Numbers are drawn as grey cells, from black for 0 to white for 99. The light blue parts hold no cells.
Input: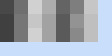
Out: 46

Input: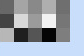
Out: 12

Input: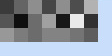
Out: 48

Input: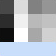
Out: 99

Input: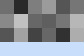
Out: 63

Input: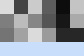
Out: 63
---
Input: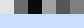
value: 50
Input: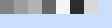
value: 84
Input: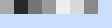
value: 53
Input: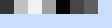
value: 37
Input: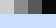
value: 4
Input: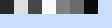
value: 4
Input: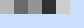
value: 80
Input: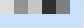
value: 49
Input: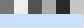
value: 77
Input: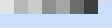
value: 24
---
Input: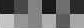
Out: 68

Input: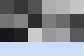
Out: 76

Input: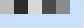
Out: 73

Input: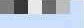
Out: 73

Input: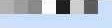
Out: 80

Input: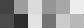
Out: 88
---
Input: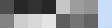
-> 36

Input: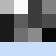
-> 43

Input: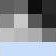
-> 71

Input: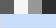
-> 95

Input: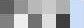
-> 44

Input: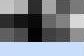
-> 25

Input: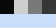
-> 80
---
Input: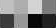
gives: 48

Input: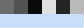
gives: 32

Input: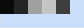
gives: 4

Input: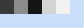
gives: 22

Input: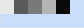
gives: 90

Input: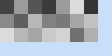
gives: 64

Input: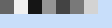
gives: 8

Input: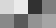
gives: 49
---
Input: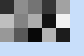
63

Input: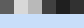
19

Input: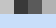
69

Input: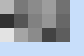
44

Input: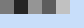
75

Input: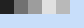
72

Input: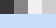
80

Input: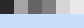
90

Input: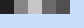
31
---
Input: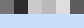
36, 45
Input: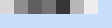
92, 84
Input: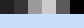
1, 13
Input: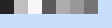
45, 14
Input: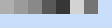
45, 68
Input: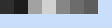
36, 18
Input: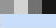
9, 58
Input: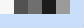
60, 96
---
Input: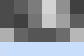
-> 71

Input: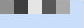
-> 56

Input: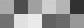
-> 80

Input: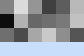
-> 75

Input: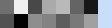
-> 66

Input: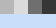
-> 43

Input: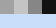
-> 52

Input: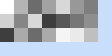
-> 91
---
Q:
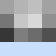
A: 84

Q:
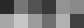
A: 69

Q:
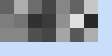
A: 87

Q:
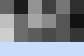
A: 33

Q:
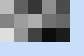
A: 44

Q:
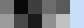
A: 56

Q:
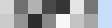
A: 76

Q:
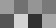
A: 19

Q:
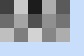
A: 56

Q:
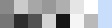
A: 95
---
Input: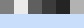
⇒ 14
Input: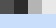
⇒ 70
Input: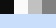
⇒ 75
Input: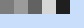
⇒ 83
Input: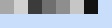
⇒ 77
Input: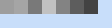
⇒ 36
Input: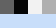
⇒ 94
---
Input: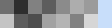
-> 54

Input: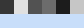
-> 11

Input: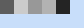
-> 14

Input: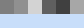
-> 25

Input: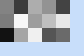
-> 26

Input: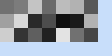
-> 73

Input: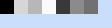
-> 22
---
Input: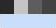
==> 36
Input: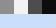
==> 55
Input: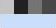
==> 45
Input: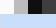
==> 73
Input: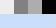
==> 67
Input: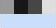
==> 59
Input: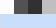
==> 74
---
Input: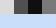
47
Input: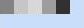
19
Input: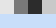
78
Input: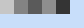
20
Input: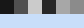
54
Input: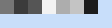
11
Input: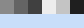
12
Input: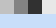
90
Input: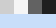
12
